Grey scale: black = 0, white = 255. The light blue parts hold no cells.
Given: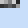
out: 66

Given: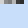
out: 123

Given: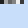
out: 101

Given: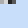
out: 173

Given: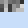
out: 59

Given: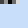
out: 152

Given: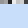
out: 236
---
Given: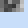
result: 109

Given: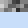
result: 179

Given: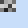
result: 74

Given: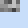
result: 164

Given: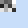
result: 136

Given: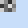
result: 194

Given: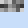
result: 207

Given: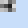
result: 192

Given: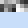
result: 210
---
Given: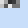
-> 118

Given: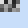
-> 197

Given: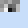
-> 185

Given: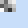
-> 199

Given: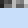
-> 172

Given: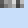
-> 135

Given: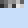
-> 206

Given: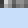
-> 101

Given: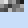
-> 170

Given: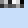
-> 63
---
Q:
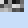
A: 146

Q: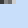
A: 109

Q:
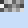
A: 204

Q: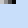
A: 75

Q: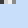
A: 240

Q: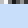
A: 120

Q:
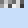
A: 149
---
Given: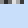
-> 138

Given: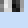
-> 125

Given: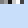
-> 124

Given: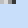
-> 190

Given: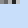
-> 139

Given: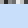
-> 166

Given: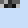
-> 199
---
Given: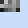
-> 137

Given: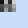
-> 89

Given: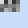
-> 93

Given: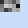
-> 175

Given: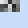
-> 64

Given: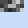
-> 107
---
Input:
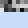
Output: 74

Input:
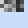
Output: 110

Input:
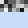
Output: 83

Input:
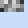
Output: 181

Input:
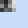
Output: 93

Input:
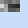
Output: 89

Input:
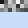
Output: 75

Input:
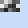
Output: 126

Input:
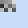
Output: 200

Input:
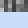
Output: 126
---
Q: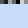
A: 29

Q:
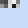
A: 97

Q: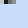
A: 27

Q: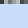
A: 175

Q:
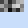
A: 154

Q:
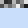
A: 166

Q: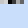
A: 212

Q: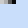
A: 174
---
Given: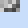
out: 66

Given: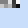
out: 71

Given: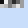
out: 227

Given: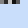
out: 16

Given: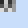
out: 218

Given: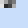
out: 68

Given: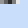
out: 124

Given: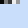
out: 238
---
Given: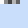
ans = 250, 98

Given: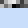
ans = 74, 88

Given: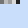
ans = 116, 33

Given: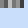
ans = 132, 63

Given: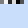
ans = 125, 82

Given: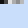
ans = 16, 185
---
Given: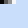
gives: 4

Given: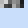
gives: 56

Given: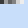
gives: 101

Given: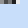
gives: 74

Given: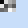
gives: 104

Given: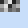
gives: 195
